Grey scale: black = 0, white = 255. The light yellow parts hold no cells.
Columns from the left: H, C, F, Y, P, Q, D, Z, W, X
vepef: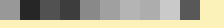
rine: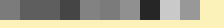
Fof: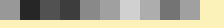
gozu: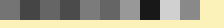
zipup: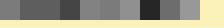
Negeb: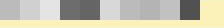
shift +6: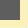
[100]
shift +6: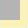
[186]

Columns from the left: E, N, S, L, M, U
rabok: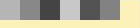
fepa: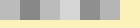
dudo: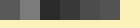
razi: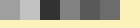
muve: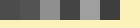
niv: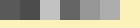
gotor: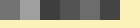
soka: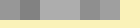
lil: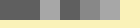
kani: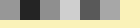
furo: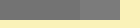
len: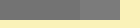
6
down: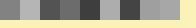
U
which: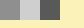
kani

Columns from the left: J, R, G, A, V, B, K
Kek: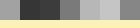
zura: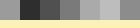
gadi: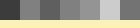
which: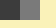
Kek
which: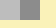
zura
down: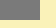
A
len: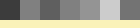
7
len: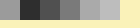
6

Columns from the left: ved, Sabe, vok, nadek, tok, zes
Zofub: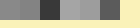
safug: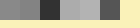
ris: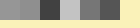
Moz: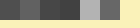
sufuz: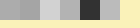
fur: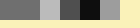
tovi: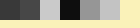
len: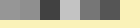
6
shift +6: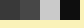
[63, 77, 208, 20]
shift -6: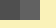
[73, 91]
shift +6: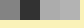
[137, 56, 178, 185]
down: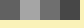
Sabe
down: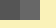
zes
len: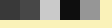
5

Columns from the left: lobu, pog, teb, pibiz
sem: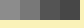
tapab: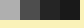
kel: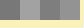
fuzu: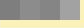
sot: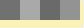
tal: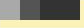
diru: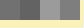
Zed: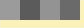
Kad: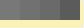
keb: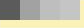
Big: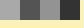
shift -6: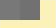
[114, 107]
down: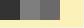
pibiz
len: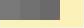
3
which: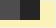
tapab
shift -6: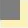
[120]
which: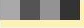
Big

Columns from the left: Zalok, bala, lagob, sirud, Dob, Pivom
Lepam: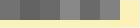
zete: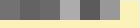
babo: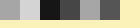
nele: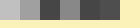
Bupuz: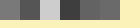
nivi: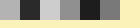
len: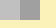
2
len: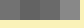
4
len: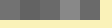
5
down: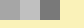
Zalok

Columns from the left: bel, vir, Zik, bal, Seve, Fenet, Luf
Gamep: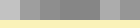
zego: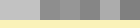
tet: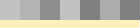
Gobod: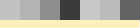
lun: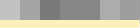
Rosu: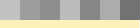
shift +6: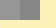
[156, 140]
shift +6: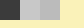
[65, 206, 193]
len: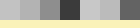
7

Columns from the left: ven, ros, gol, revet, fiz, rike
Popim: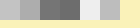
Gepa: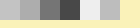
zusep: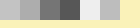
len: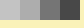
4
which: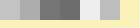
Popim

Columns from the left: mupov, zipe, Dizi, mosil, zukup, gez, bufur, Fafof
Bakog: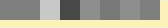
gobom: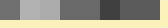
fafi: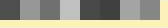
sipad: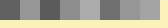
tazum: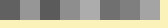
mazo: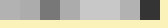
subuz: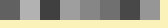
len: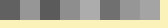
8
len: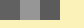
3
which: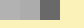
gobom
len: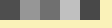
5
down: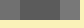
Dizi
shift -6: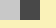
[194, 66]

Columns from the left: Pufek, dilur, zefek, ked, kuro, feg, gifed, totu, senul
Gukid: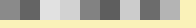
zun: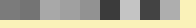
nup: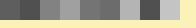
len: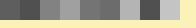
9
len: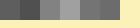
6

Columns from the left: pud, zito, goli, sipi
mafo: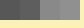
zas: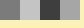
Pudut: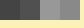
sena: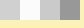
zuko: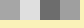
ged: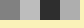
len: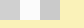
3
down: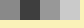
goli
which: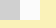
sena

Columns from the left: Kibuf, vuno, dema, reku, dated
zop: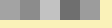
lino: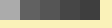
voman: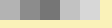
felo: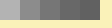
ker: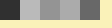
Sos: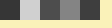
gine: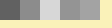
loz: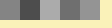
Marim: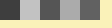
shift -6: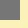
[112]
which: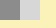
gine
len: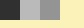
3
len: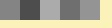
5

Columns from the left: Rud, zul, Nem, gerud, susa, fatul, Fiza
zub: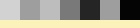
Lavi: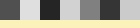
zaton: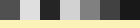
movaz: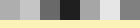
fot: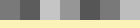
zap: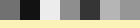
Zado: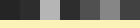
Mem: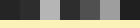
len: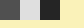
3
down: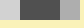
Rud
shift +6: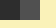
[51, 86]
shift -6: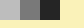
[183, 115, 31]
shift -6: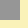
[144]
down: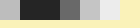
Nem

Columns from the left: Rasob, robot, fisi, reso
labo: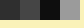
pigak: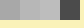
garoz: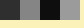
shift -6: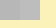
[177, 183]
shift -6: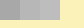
[162, 177, 183]
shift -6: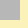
[177]
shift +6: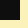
[20]

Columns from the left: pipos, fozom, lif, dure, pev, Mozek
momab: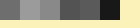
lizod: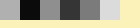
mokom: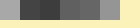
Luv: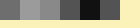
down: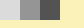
Mozek
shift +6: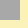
[174]
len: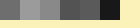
6
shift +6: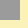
[161]
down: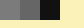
pev

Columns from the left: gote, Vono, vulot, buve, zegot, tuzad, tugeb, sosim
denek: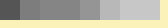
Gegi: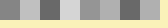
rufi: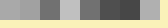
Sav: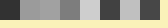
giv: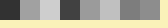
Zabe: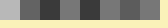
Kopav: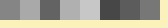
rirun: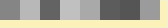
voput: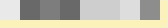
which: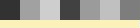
giv
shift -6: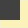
[59]
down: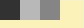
gote
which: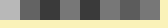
Zabe
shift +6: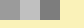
[161, 198, 131]
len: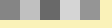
5

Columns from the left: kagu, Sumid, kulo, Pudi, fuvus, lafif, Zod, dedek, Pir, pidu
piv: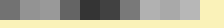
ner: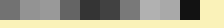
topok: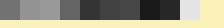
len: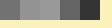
5
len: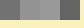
4
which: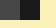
topok
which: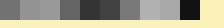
ner
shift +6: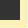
[58]

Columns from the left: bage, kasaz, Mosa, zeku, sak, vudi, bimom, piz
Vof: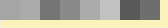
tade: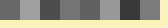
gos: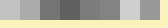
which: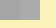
Vof
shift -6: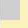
[201]
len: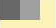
2
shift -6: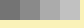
[110, 132, 165, 187]
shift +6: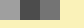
[165, 82, 122]
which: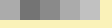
Vof
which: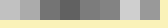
gos

